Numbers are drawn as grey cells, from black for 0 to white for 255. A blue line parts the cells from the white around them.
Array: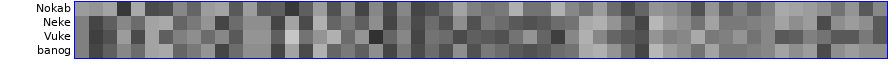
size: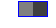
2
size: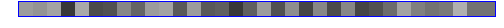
34
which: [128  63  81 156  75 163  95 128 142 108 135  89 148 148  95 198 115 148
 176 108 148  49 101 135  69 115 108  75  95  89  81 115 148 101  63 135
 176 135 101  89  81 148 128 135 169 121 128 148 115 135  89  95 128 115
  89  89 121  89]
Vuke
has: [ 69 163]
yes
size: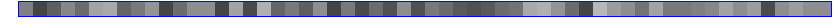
58

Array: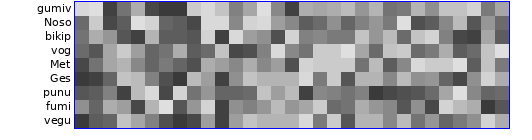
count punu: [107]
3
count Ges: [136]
1
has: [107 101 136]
no
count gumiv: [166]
3
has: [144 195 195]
yes
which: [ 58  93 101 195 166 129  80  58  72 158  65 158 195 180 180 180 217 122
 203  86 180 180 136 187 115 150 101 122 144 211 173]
vegu

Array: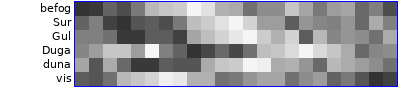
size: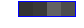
4
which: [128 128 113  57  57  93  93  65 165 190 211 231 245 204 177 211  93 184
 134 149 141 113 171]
Gul
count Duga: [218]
2
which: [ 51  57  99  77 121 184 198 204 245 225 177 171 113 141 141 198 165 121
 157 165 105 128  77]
befog
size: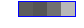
4
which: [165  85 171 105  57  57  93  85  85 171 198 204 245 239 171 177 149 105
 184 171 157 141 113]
duna

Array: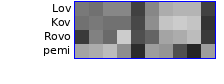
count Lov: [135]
3
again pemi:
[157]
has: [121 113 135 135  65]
yes
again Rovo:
[58]
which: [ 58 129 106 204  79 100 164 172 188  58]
Rovo

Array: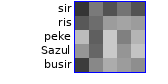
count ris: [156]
2
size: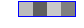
4
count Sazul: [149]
2

